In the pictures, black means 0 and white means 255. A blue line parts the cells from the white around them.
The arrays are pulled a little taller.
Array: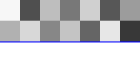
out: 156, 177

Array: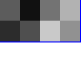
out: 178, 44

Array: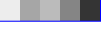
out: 52, 237

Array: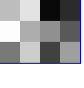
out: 43, 121

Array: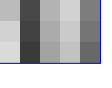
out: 125, 218

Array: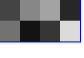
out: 39, 114
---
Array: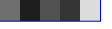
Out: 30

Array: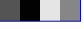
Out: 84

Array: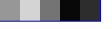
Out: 212

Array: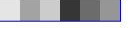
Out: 204

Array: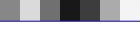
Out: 24

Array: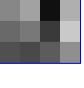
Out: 80

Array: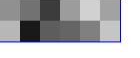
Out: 93

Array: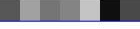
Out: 132

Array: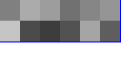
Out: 61
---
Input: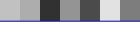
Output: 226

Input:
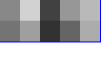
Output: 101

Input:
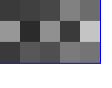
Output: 122

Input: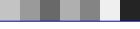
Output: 239

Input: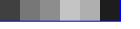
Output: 175

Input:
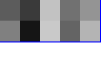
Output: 100

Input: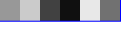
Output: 232
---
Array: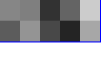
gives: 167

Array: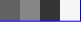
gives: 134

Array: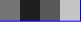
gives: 117

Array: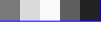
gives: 218

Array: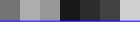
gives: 173

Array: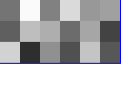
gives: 218
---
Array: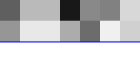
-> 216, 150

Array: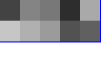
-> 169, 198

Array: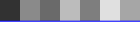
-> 166, 50

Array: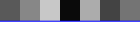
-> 116, 89

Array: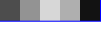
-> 18, 77

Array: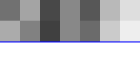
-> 222, 171

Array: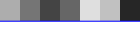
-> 38, 173
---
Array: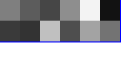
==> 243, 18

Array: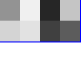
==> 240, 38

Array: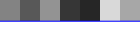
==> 217, 38

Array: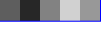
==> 209, 39

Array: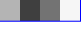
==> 246, 63

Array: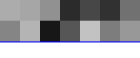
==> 194, 23

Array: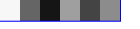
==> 247, 21

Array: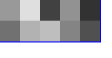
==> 223, 50

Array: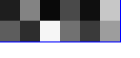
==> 246, 9
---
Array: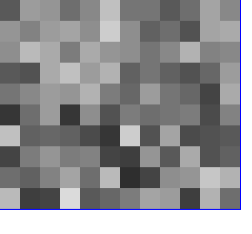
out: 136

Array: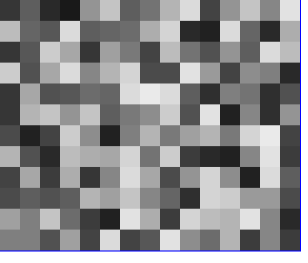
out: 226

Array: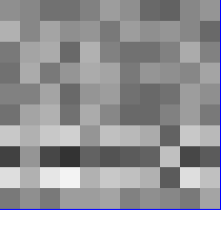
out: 149

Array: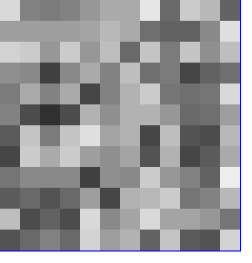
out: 98

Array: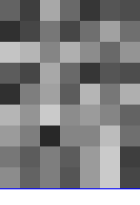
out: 77

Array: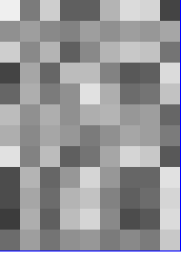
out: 68

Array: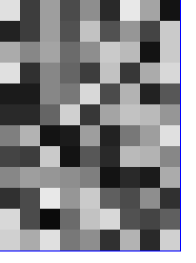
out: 19

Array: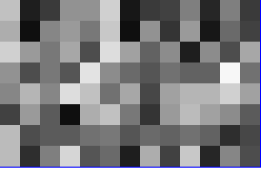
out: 58
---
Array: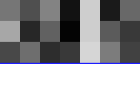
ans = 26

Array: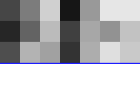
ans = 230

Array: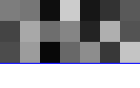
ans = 50

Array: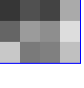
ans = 67

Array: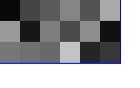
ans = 83

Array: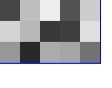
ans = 83

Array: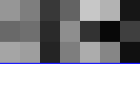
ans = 179

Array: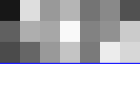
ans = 137
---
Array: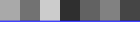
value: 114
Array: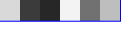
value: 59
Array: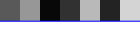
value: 151
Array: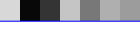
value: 8
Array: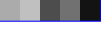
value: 192
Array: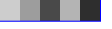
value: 157
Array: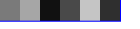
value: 166
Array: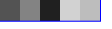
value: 131
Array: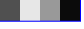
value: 231
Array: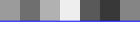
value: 111
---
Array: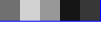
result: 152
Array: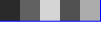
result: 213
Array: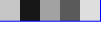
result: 162
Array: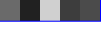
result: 208
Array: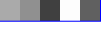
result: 64
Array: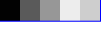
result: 151
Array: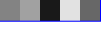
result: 25
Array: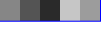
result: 42
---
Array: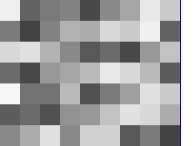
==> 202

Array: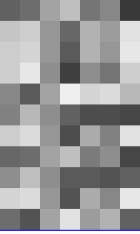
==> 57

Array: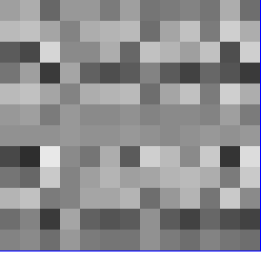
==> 110

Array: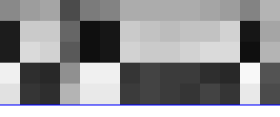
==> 180

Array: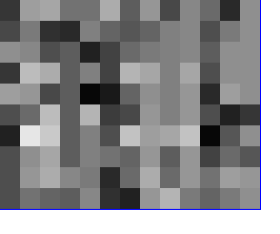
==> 143

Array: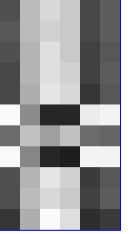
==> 93
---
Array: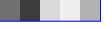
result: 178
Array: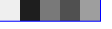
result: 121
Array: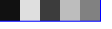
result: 129
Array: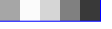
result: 166
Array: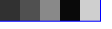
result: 80
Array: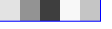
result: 197
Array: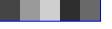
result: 105
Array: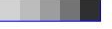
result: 157
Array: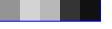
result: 148
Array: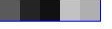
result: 90
